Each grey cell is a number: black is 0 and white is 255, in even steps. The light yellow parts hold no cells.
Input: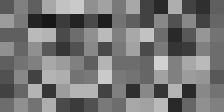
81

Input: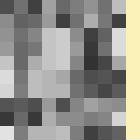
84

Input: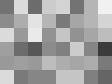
159

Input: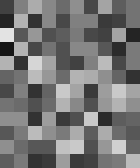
87

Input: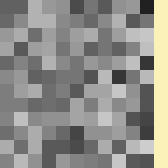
110

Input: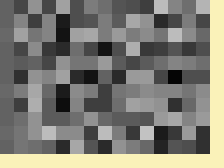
98

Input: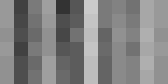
153

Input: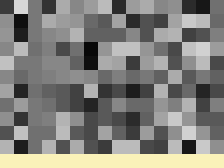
143
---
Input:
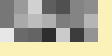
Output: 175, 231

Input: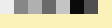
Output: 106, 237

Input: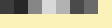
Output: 216, 216

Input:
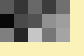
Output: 82, 198

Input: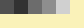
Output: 108, 208

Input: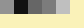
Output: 102, 191

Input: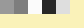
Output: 251, 251

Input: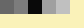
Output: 9, 192

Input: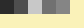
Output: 200, 200
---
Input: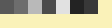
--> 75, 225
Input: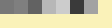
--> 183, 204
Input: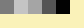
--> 165, 196
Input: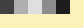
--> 223, 223
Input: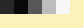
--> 87, 248
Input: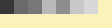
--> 185, 216
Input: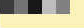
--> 24, 189
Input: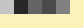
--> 101, 196
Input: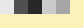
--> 39, 232
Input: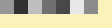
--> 112, 232
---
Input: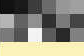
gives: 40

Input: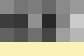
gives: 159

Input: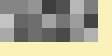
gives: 141

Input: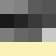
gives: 97

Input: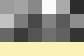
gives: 97

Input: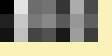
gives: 157

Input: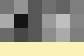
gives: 170
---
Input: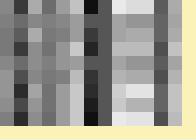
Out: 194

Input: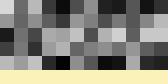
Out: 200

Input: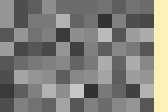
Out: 149

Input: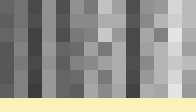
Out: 187

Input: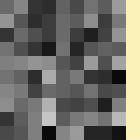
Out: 127

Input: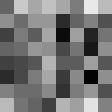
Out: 143

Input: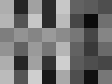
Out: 106
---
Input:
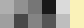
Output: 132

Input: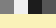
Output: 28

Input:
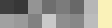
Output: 129

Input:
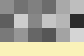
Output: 102

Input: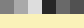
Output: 221

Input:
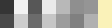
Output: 107

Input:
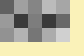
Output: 118
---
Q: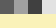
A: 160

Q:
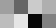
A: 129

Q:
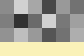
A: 85

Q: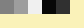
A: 128

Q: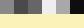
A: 102

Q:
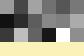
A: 44
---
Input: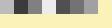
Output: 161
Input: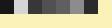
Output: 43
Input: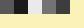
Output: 61
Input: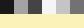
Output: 114
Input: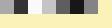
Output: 132
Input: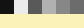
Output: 108
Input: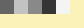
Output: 244
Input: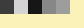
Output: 157
